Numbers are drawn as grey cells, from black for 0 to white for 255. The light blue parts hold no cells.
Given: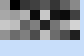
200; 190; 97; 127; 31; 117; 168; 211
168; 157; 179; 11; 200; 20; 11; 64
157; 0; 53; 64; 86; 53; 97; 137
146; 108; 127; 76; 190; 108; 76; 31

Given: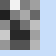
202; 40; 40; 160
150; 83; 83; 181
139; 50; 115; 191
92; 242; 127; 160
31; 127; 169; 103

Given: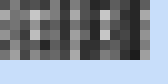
169; 116; 125; 198; 147; 125; 60; 169; 81; 60; 198; 116; 49; 39; 169
147; 104; 60; 189; 104; 116; 49; 159; 104; 39; 198; 60; 70; 39; 147
116; 159; 70; 137; 93; 104; 70; 169; 49; 60; 125; 104; 49; 28; 159
104; 116; 81; 147; 70; 93; 49; 116; 70; 39; 137; 81; 60; 39; 116
81; 125; 70; 81; 60; 125; 49; 125; 81; 39; 49; 93; 70; 39; 93
70; 137; 81; 93; 39; 93; 60; 137; 49; 49; 81; 93; 60; 39; 125

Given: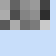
172; 77; 132; 143; 45
163; 99; 143; 154; 66
89; 172; 111; 123; 202

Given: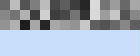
147; 177; 29; 167; 38; 167; 156; 147; 199; 94; 83; 104; 135; 94
135; 116; 177; 61; 208; 61; 72; 116; 50; 217; 156; 199; 83; 135
104; 188; 83; 126; 188; 72; 94; 61; 38; 217; 116; 156; 104; 167

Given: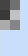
171; 132
68; 112
57; 193
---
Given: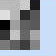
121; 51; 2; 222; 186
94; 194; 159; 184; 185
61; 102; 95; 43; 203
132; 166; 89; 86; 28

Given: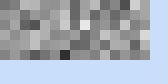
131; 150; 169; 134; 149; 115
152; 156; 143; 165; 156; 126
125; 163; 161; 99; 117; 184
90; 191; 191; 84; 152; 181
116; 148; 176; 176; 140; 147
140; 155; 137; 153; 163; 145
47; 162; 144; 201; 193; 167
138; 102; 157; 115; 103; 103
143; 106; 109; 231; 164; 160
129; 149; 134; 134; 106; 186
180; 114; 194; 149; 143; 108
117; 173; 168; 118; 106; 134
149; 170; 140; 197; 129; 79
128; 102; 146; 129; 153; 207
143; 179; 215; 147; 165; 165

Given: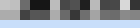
172; 196
172; 191
66; 108
86; 21
84; 22
172; 188
106; 72
55; 81
111; 31
164; 186
111; 70
108; 72
138; 216
132; 52

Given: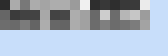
109; 102; 44
106; 59; 171
123; 66; 120
100; 67; 172
173; 168; 164
103; 67; 173
100; 71; 173
172; 173; 155
161; 161; 240
108; 105; 46
127; 205; 56
108; 108; 46
115; 182; 57
124; 198; 58
163; 156; 235

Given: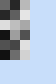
17; 81; 19; 221; 39; 104
109; 70; 158; 190; 95; 39
210; 224; 81; 168; 229; 185

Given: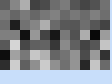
45; 13; 88; 127; 109; 122; 93
205; 161; 213; 128; 30; 102; 134
96; 120; 71; 17; 114; 122; 174
143; 198; 96; 151; 133; 103; 65
203; 177; 99; 67; 174; 119; 75
144; 101; 55; 23; 106; 129; 109
112; 115; 138; 121; 88; 105; 123
148; 146; 96; 81; 86; 120; 85
39; 75; 68; 173; 110; 107; 69
197; 154; 86; 9; 86; 127; 82
106; 50; 196; 156; 67; 110; 113

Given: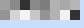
148; 160
212; 138
243; 49
199; 137
148; 125
178; 178
241; 169
50; 182

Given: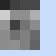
141; 139; 150; 205; 37
143; 113; 64; 143; 63
128; 127; 115; 143; 71
99; 105; 139; 175; 71
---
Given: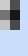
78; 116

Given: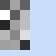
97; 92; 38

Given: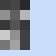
41; 96; 56

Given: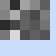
94; 74; 99; 216

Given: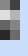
65; 222

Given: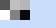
182; 129
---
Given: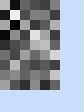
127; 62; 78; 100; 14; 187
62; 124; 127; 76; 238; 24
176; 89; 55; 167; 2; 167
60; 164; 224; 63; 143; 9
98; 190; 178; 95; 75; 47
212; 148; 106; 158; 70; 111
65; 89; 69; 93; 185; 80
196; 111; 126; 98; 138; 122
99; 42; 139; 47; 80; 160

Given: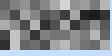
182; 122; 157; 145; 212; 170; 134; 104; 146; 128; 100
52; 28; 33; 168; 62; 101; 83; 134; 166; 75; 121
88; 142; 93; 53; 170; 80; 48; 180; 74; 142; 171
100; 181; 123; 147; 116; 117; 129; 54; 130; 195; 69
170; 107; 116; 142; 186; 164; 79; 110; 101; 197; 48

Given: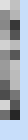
193; 223
181; 141
55; 136
84; 169
187; 209
87; 139
194; 155
187; 152
186; 97
118; 76
85; 212
38; 110

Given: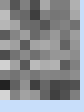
176; 125; 126; 168; 78; 128; 85; 146
167; 120; 118; 128; 62; 104; 113; 189
113; 130; 123; 85; 105; 108; 165; 182
157; 119; 152; 129; 105; 158; 133; 91
149; 99; 158; 169; 163; 91; 160; 174
141; 151; 150; 133; 112; 138; 115; 76
128; 92; 178; 173; 186; 88; 162; 209
141; 128; 131; 133; 119; 133; 116; 127
81; 75; 70; 103; 63; 145; 97; 34
126; 80; 64; 99; 151; 162; 131; 212

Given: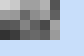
84; 178; 160; 160; 201; 212
96; 157; 141; 105; 153; 157
163; 73; 96; 131; 90; 86
154; 94; 105; 98; 60; 50

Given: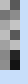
89; 189
140; 117
196; 166
88; 189
190; 161
37; 136
19; 142
